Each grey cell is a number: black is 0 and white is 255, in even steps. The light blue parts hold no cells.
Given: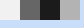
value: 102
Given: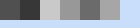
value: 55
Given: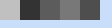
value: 51
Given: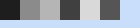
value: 139
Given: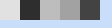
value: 46
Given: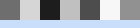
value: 214
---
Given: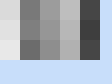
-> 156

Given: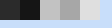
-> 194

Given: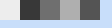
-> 111

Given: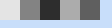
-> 45

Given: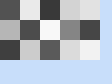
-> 57

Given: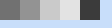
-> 202

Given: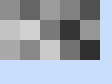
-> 156
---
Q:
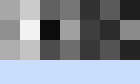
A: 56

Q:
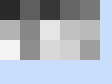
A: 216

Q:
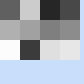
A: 59

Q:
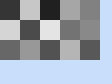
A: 82

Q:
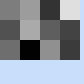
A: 2

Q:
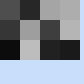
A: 189
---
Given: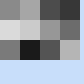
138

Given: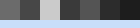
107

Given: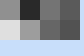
144

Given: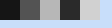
21

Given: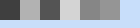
63

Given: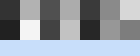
51

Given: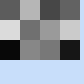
92

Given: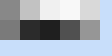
136
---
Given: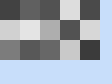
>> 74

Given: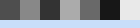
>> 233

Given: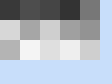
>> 119

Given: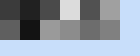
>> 160

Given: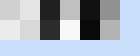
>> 145

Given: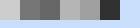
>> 48

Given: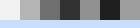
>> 158

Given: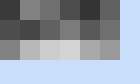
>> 97

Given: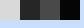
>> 5
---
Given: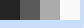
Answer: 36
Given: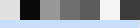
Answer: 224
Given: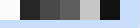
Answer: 251
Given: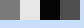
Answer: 121
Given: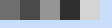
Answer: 110
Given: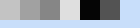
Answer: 195
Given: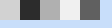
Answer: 210
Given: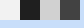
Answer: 242
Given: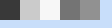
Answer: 57
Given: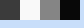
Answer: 59
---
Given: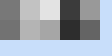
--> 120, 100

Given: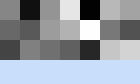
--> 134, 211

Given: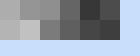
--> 173, 62

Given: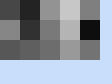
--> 71, 115

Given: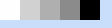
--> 254, 0

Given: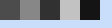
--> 76, 20

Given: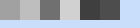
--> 161, 77

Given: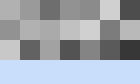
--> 177, 55
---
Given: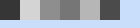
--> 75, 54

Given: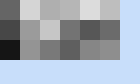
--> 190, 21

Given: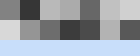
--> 208, 216

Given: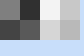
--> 200, 68

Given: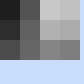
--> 192, 75

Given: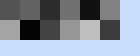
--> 129, 164

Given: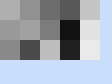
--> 197, 137
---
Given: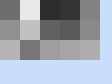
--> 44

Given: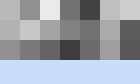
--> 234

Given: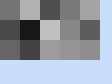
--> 79

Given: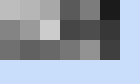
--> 168

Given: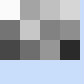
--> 192

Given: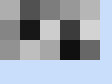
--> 125

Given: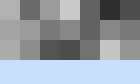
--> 155

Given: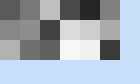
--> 191

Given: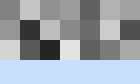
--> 143
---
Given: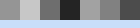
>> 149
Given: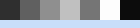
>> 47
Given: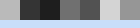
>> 186
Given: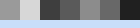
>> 154
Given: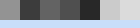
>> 147
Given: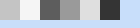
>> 196
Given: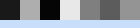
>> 25
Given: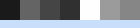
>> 26
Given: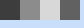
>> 61
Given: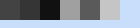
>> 67
